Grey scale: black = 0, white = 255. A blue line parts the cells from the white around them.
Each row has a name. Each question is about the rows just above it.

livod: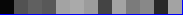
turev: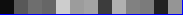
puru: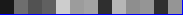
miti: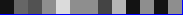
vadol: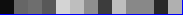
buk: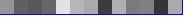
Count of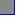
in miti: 0
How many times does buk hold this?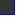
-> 1
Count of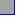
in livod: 3
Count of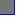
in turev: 0

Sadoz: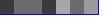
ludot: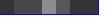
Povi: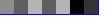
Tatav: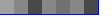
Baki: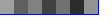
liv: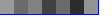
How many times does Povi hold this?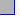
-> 2
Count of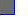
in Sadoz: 3
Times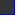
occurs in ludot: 3
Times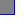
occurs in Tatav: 0
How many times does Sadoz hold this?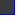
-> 2
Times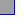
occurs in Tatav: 1

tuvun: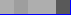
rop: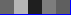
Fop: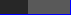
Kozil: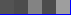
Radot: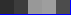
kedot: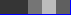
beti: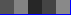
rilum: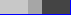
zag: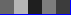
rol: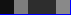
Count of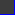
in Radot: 1
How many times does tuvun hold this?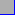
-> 3
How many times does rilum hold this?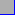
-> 0
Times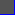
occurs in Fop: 0
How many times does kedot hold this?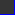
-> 2
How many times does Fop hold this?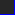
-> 2
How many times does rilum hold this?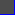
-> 0

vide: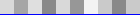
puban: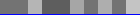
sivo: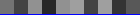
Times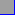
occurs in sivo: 2
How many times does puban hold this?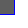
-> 2
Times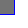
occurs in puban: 4
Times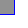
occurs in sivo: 2

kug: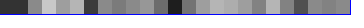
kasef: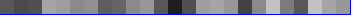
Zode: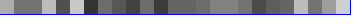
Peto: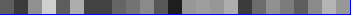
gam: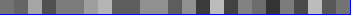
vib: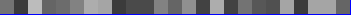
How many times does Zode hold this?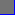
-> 4
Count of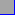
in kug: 0
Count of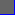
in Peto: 1

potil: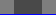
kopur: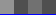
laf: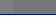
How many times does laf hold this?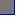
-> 3
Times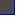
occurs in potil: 2

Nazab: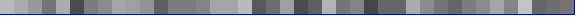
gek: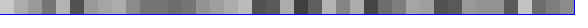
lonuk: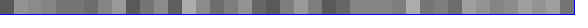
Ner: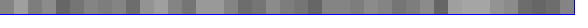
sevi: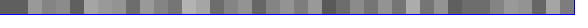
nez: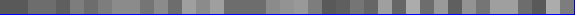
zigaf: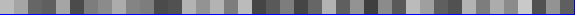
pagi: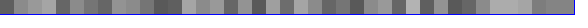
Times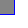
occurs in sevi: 5
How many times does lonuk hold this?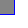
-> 6
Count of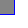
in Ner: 9

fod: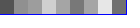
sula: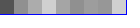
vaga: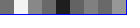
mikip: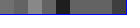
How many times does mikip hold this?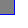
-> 0
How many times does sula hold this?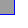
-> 1
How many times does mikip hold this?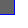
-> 5
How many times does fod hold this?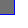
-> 1
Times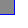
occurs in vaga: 1

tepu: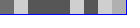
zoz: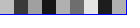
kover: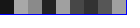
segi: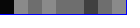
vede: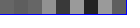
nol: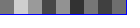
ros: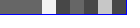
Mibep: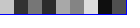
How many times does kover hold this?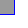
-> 0
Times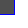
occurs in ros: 0
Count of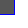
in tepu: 4
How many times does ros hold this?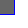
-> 4
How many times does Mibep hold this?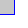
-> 1
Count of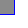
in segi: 3

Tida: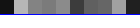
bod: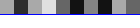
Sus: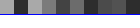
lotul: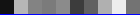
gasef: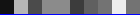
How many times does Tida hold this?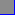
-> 1
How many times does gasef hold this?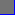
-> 2
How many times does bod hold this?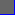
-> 2
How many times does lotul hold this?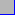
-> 1
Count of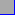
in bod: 3

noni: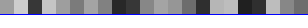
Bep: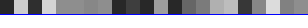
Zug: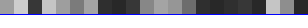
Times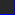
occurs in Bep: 4
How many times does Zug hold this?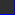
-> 3
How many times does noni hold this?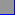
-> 1

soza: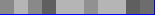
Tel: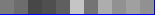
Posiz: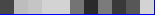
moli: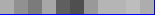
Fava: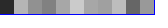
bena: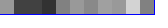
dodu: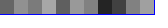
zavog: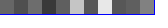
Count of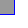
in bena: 3
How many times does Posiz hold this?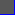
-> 1
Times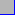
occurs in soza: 5

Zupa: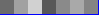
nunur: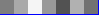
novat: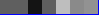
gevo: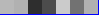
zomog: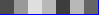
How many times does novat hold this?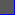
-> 0
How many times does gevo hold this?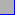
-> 2

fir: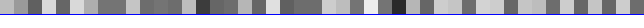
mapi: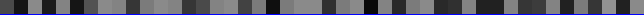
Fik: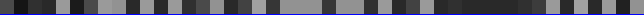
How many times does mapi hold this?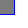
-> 6
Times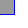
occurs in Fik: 8
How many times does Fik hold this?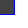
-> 2
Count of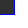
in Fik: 5
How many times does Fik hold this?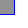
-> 8
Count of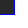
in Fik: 12
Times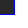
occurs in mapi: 2

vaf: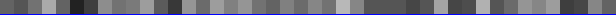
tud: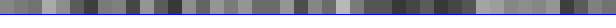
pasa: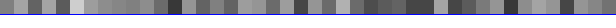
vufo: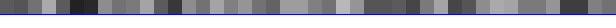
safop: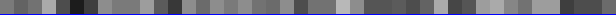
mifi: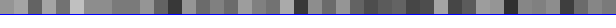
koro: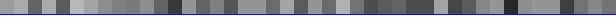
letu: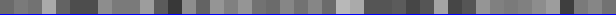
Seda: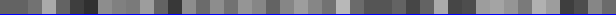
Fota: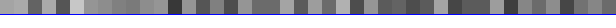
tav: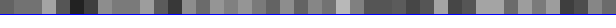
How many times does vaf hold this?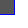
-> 6
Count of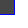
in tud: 3
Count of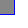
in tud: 4
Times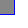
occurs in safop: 1
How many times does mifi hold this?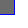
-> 4
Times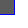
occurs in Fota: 5

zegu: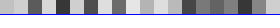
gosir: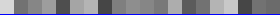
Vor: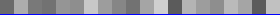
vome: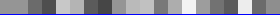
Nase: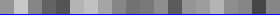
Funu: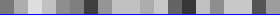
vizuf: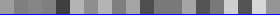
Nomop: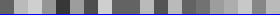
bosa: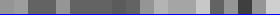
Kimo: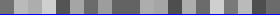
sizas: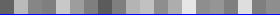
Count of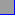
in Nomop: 2
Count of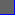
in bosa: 7
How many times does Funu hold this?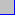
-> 4
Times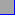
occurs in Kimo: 2
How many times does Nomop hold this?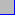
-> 4
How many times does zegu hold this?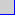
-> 3

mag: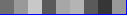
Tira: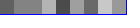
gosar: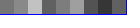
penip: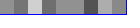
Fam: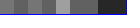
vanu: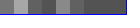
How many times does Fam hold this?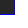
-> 2
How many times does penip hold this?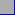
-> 1
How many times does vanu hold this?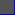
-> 4
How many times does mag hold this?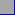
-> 1
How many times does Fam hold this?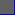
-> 4

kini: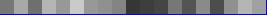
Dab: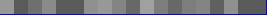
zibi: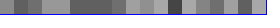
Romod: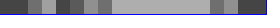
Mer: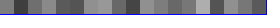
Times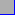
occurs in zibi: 0
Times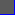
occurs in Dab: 5
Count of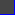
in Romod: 5
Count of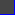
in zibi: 1
